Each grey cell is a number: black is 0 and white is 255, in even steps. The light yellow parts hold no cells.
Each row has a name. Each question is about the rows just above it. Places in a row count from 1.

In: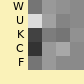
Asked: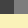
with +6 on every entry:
[ 72 131]
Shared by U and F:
[138]
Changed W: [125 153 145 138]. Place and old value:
1, [117]
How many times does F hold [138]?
2

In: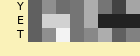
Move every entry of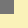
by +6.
[123]
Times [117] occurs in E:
1
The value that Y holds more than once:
[117]
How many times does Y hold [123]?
0
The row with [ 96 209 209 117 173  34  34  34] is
E

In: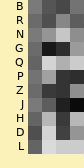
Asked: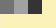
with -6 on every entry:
[109 155  46]
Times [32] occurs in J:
1
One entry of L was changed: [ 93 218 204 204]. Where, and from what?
1, [100]
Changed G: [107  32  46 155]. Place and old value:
2, [24]
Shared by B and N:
[122]
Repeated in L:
[204]
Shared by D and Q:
[212]

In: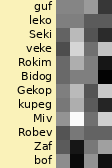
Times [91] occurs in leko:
2
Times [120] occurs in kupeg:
1
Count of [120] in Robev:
1
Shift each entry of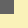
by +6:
[105]
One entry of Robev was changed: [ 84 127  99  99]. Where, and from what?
2, [120]
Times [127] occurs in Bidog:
2

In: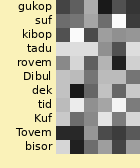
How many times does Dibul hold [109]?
0
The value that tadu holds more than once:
[221]
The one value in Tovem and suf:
[60]

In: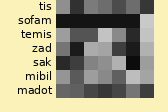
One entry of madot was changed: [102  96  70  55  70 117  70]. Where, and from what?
7, [62]
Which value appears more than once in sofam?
[20]
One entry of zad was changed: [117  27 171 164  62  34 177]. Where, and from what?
6, [27]
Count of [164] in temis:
0
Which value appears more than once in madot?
[70]
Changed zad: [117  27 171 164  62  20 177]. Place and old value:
6, [27]
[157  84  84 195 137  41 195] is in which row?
temis

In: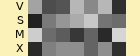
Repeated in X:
[142]
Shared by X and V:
[47]
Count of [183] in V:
2
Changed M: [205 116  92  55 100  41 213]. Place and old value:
2, [108]
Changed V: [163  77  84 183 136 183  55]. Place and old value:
7, [47]

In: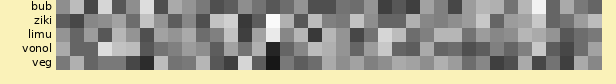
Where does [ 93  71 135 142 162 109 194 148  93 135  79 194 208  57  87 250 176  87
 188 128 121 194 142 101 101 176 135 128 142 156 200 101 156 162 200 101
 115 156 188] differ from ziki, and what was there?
15, [93]
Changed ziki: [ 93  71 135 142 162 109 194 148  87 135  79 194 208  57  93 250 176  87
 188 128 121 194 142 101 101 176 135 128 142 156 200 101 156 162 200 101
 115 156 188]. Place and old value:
9, [93]
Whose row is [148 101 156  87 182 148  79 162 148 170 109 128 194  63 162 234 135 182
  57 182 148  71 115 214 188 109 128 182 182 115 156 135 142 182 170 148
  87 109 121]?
limu
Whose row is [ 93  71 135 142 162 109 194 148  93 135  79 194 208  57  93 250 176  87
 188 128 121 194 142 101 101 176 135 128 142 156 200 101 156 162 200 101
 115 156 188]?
ziki
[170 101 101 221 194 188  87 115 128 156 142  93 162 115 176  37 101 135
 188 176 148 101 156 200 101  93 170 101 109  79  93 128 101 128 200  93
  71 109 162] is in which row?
vonol

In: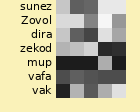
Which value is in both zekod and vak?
[179]
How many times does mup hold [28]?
4
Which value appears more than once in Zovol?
[218]
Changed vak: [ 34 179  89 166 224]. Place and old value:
4, [173]
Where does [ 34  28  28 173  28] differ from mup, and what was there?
1, [28]
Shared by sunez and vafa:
[95]
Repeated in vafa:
[77]

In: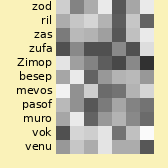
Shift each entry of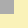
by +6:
[178]
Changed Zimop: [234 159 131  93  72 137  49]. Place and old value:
1, [228]
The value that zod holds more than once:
[234]
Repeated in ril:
[198]
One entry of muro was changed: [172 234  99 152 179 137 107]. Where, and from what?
1, [166]
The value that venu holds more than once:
[172]
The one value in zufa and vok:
[80]

